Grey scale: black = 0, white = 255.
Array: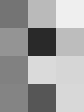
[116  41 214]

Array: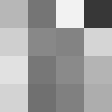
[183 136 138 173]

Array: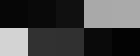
[ 6 49]

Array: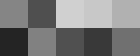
[133 129]

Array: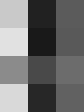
[201  25 108]

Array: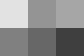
[226 103]

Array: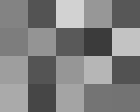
[131 148 150 116]

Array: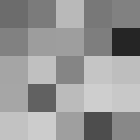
[108 157 133 206 136]
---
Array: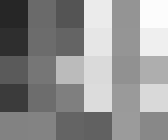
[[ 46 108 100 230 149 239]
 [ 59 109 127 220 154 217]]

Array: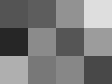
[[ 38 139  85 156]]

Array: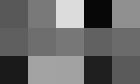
[[ 95 110 119  97 107]]

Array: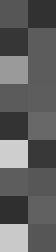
[[ 54  92]
 [ 90  93]
 [206  56]
 [ 47  97]]

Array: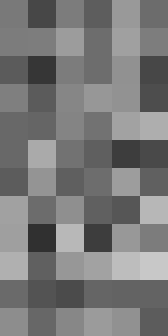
[[124 125 156 109 160 125]
 [127  91 134 151 146  77]
 [104 170 114  95  61  73]
 [161 108 143  96  86 183]
 [176  96 151 162 189 200]
 [141 103 135 155 145  92]]

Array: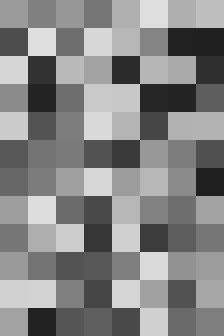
[[ 77 223 110 215 183 132  33  32]
 [139  35 110 201 200  38  35  94]
 [ 88 116 122  82  57 152 125  80]
 [158 221 107  72 183 129 110 162]
 [154 116  83  87 127 218 146 156]
 [162  33  85  95  73 208 106 126]]

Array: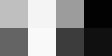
[[100 249  60  16]]

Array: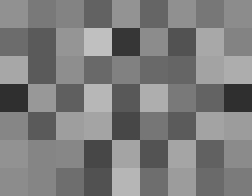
[[108  90 149 192  54 140  82 168 131]
 [ 47 152  95 183  88 174 121  99  47]
 [146 133 135  71 164  83 165  97 139]]
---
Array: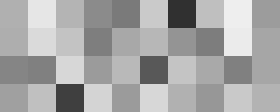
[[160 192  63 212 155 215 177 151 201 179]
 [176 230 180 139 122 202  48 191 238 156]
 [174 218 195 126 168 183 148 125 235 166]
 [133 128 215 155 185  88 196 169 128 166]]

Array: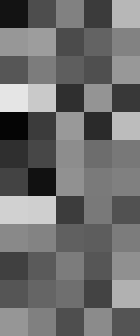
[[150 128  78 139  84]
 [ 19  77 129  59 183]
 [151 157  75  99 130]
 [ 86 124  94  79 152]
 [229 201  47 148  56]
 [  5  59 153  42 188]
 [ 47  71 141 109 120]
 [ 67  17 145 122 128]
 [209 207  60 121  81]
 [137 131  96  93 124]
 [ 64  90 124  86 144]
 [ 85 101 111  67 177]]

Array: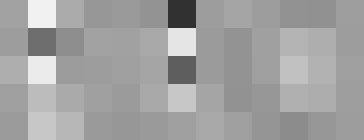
[[155 199 183 154 151 154 159 168 159 149 140 150 157]
 [162 241 171 151 154 147  49 157 165 157 146 145 158]
 [157 110 141 162 161 168 229 155 147 160 180 174 157]
 [174 235 156 157 159 165  94 155 147 159 193 178 159]
 [159 188 170 160 155 168 199 165 146 151 176 173 158]]

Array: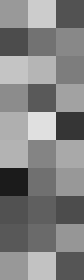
[[152 194  85]
 [153 204  82]
 [ 76 114 136]
 [196 181 125]
 [140  89 162]
 [175 224  53]
 [179 132 169]
 [ 27 112 152]
 [ 81  95  76]
 [ 88 106 150]]

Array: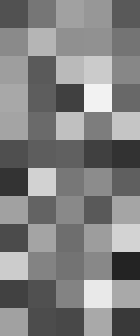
[[161  76  72 169  57]
 [ 81 118 161 151  89]
 [138 181 144 145 116]
 [158  90 186 203 135]
 [168  93  64 242 104]
 [164 106 192 125 197]
 [ 79  93  96  64  50]
 [ 51 210 119 140  95]
 [161  99 137  89 165]
 [ 75 164 110 157 211]
 [204 131 115 136  35]
 [ 65  80 131 233 169]]

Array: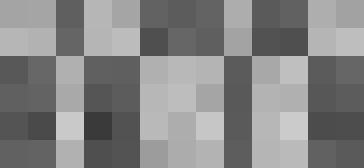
[[ 97  99 177  79  83 156 172 179  93 181 186  97  90]
 [164 165  95 182 165  98  92  99 173  90  97 174 162]
 [182 178 101 181 188  79 102  95 163  82  79 181 190]
 [ 88 103 176  96  95 176 184 180  91 168 191  91 102]
 [ 96  99 169  85  92 183 189 165  89 179 176  87  92]
 [ 84  74 201  58  82 185 173 198  90 183 203  76  77]]
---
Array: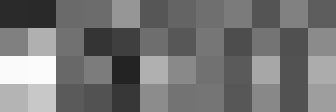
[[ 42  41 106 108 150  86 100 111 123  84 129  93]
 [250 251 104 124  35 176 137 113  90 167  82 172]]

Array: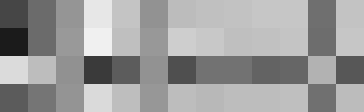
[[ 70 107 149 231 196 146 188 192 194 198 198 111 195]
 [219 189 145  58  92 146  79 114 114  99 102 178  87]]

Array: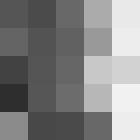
[[ 85  75 104 171 233]
 [ 66  85 102 200 210]
 [139  72  74 104 237]]

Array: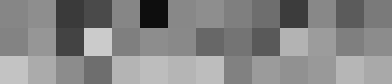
[[134 142  58  74 134  14 136 142 127 110  60 136  91 122]
 [195 171 140 110 180 189 181 189 129 155 145 153 182 169]]

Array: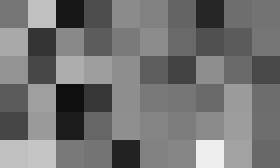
[[117 192  23  77 139 129 100  38 110 115]
 [147  71 173 158 142  93  66 142 106  72]
 [ 70 154  27 102 143 132 125 138 157 110]]

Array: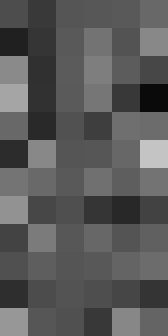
[[ 77  57  85  87  89 104]
 [138  48  91 126  92  71]
 [104  41  81  62 111 108]
 [116 105  89 112  94 115]
 [ 67 123  87 103  84  96]
 [ 46  76  83  78  70  52]]

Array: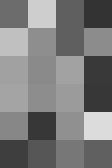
[[108 206  95  51]
 [161 138 162  57]
 [135  55 144 220]]
